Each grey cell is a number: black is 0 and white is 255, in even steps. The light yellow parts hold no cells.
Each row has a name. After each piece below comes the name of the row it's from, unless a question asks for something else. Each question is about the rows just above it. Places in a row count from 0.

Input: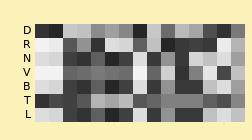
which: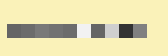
V
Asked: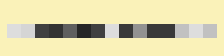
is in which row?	L
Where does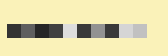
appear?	N
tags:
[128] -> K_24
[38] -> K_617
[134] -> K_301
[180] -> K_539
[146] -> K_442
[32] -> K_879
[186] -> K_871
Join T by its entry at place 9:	K_24

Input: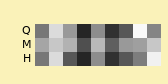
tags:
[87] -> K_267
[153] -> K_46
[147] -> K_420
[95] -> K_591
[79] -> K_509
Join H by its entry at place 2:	K_267
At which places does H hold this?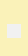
8

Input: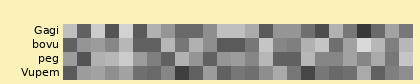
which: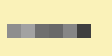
Vupem
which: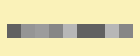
peg
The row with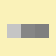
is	bovu
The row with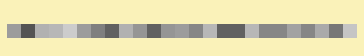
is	peg

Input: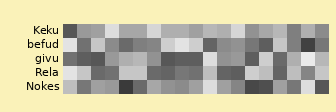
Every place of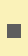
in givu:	1 8 9 13
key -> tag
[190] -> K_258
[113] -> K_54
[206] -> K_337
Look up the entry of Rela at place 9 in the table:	K_54
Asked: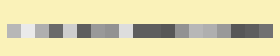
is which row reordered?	givu
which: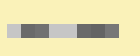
Rela
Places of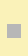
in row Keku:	10 15

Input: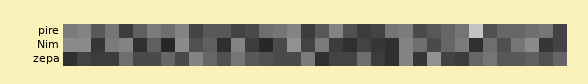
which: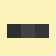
Nim
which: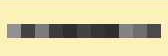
Nim

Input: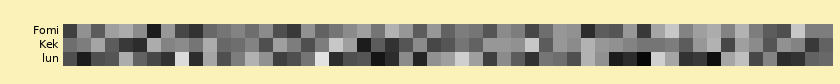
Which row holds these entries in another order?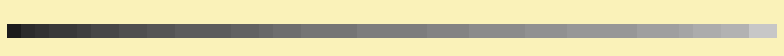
Fomi
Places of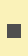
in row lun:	0 2 11 16 20 36
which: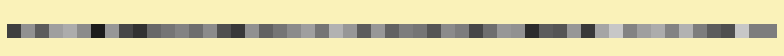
Fomi
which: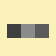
lun

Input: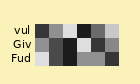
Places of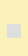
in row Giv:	3
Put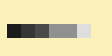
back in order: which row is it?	Fud
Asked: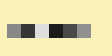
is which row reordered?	Giv
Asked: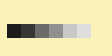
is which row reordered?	vul
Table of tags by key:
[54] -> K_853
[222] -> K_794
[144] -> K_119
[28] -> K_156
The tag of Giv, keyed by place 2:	K_156

